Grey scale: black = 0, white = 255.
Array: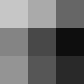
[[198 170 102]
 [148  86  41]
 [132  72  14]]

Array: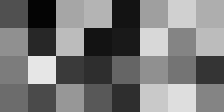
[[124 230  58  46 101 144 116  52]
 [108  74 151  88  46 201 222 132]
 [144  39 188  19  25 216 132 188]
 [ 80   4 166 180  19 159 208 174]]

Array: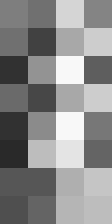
[[ 41 189 228 100]
 [ 49 147 248  94]
 [ 49 139 248 119]
 [126 112 213 132]
 [ 79 100 181 189]
 [ 86  86 175 197]
 [106  71 168 205]
 [112  65 168 205]]

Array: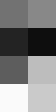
[[250 202]
 [ 93 189]
 [114 136]
 [ 35  14]]

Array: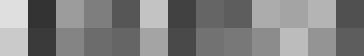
[[202  58 132 108 101 164  73 114 120 140 188 148  93]
 [223  51 156 126  86 195  65 101  93 172 164 180  80]]

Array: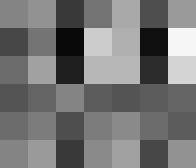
[[108 161  31 183 183  44 212]
 [132 154  57 138 161  71 146]
 [132 146  57 116 169  78 154]
 [108 124  78 124 138 108  92]
 [ 71 116   9 204 175  15 246]
 [ 84 100 132  92  84  92 100]]

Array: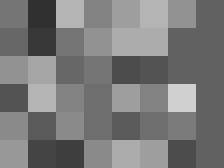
[[ 83 180 130 110 158 130 208  97]
 [146 165 103 117  76  83  97  97]
 [138  90 138 110  90 110 123  97]
 [152  68  62 138 172 158  76  97]
 [103  56 117 146 172 172  97  97]
 [117  48 180 130 158 180 146  97]]

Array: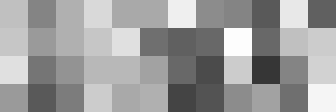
[[198 154 176 198 224 111  96 104 253 104 192 204]
 [192 132 176 217 169 169 239 140 132  89 232  96]
 [224 117 147 184 184 162 104  75 204  54 132 210]
 [154  89 124 204 169 176  68  83 140 162 111 245]]

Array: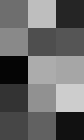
[[110 190  37]
 [  5 172 166]
 [ 51 145 205]
 [ 70  97  17]
 [137  78  85]]
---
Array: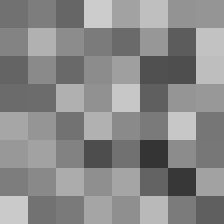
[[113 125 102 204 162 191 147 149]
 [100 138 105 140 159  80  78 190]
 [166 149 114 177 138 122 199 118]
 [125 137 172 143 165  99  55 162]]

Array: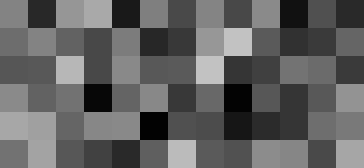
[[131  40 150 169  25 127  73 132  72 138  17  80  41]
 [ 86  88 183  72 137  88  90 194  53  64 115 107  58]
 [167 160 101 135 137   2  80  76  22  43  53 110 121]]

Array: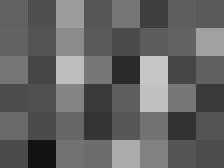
[[ 98  79 156  86 118  63  94  90]
 [118  70 189 119  42 198  70  96]
 [106  75 102  53  87 114  50  84]]

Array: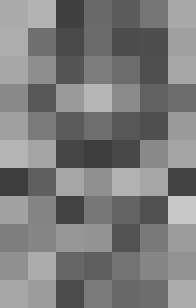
[[170 179  64 106  92 117 169]
 [167 142  85 124 108  79 167]
 [160 122  91 110  87  79 155]
 [ 61  95 166 143 178 166  67]
 [126 133 151 147  82 121 156]
 [167 156  76 122 104 109 172]]

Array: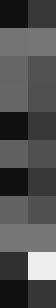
[[ 17  56]
 [102  82]
 [ 17  56]
 [ 17  56]
 [118 118]
 [ 17  55]]

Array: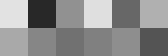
[[226  40 145 223 103 176]]

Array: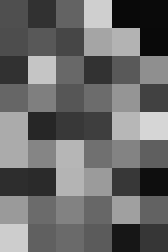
[[ 79  49  99 207   9  10]
 [ 49 197 104  50  89 143]
 [171  38  56  62 183 214]
 [ 45  42 180 155  55  14]
 [205  96 106  91  22  54]]

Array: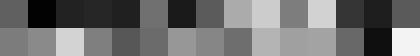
[[ 96   2  34  38  32 112  26  91 171 204 125 210  53  30  90]]
